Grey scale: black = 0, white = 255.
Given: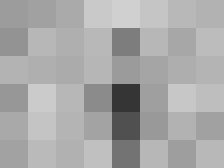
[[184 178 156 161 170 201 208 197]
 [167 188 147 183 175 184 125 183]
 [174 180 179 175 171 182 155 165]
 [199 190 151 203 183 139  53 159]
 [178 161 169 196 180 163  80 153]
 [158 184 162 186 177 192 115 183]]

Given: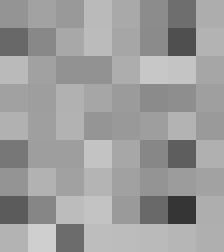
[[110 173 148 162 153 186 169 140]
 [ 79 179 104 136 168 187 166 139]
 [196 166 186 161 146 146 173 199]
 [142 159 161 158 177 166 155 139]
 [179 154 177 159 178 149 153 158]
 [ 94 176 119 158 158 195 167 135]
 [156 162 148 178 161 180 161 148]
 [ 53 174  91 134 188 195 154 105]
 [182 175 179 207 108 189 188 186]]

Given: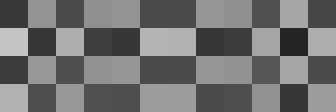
[[166  70  57 147  75 143 148  74  75 150 144  80]
 [ 37 173 196  55 174  62  55 180 177  55  61 165]
 [165  75  61 151  79 145 150  74  75 150 146  86]
 [ 55 156 177  78 151  80  78 156 155  75  78 145]]

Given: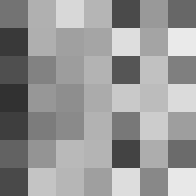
[[153 103 115 176 216 181  74]
 [164 234  57 175 160 165 222]
 [193 127  79 130 157 179  85]
 [188 219  49 151 142 171 201]
 [204 158  62 124 138 178 120]
 [173 107  98 148 185 180  67]
 [136 232  73 196 182 159 221]]

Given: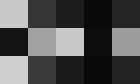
[[ 10  36 201  53  29]
 [ 13 156  20 162 201]
 [  9  35 206  56  27]]

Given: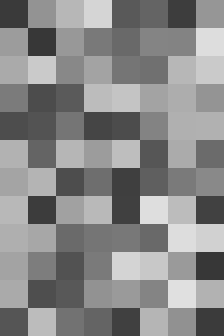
[[ 61 150  58 147 183 213  89 100]
 [131 221 156  55 152 121 105 132]
 [183 202 170 202 136 163 117 112]
 [173 148 123  76  90 188 196 163]
 [176 177  77  83 117  69  76 131]
 [171 107 178 100 182 156 190  86]
 [122 137 164 180  77 110  63  95]
 [188  65 184  60 161 185  64 222]
 [221 209 175 167 106 117 120 105]
 [154  55 163 125  82 122 212 200]
 [224 178 170  78  88 146 154 132]
 [145  59  85 188 114 100  64 181]]
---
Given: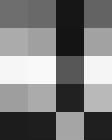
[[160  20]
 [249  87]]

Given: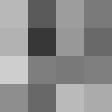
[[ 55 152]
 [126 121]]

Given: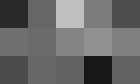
[[107 132]
 [103  98]]

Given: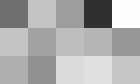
[[163 190]
 [144 219]]

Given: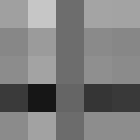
[[155 109]
 [163 109]]

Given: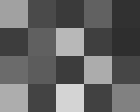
[[ 96 184]
 [ 92  60]]
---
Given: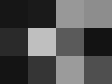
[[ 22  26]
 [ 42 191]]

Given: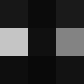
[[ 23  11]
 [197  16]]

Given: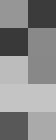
[[150  59]
 [ 57 137]]

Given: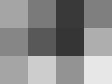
[[165 122]
 [134  88]]

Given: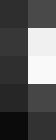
[[ 46  73]
 [ 55 240]]

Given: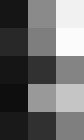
[[ 21 138]
 [ 40 126]]

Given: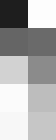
[[ 30 253]
 [101 106]]
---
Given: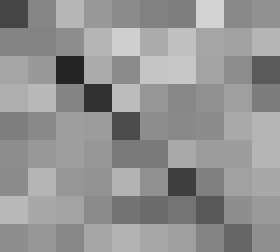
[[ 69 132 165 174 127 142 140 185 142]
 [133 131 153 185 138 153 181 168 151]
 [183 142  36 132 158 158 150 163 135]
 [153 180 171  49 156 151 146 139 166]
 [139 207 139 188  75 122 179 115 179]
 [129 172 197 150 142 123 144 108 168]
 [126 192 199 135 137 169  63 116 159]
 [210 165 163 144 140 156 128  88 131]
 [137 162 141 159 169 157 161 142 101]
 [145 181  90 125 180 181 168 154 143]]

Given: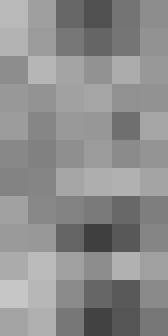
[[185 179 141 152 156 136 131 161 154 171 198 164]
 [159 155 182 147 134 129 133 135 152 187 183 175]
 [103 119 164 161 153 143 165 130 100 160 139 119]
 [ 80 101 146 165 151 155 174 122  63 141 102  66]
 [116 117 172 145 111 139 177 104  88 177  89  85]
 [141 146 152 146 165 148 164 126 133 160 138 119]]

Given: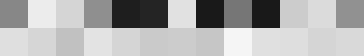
[[135 223]
 [236 214]
 [213 193]
 [143 227]
 [ 30 213]
 [ 36 202]
 [225 204]
 [ 25 198]
 [118 245]
 [ 25 224]
 [204 222]
 [219 213]
 [145 217]]

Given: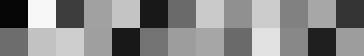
[[  5 109]
 [247 194]
 [ 60 206]
 [161 159]
 [196  24]
 [ 24 115]
 [106 157]
 [202 166]
 [144 106]
 [204 225]
 [129 136]
 [167  31]
 [ 52 157]]

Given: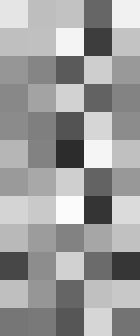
[[229 191 150 136 139 182 154 212 185  71 191 118]
 [190 192 133 163 127 130 168 201 156 141 150 121]
 [194 244  90 210  83  44 207 251 130 209 101  86]
 [102  61 206  98 214 245  99  52 166 107 192 214]
 [241 195 153 131 140 192 152 219 193  54 200 115]]

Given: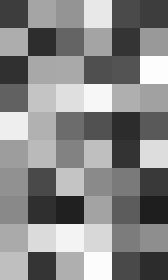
[[ 61 173  48  97 238 157 145 137 170 191]
 [165  45 168 196 177 186  73  47 219  52]
 [148 100 169 223 108 130 196  32 243 175]
 [232 164  79 247  81 191 138 163 216 252]
 [ 74  52  83 175  44  51 122  92 124  73]
 [ 61 153 253 161  89 221  57  30 142  44]]

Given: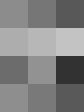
[[140 173 108 142]
 [118 183 146 121]
 [ 88 195  50  89]]

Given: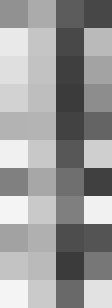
[[145 233 223 210 179 240 128 244 162 195 244]
 [171 197 194 190 180 200 167 201 176 186 202]
 [ 92  72  63  59  66  87 111 127  77  59 105]
 [ 71 186 163 141 100 207  64 241  84 119 226]]
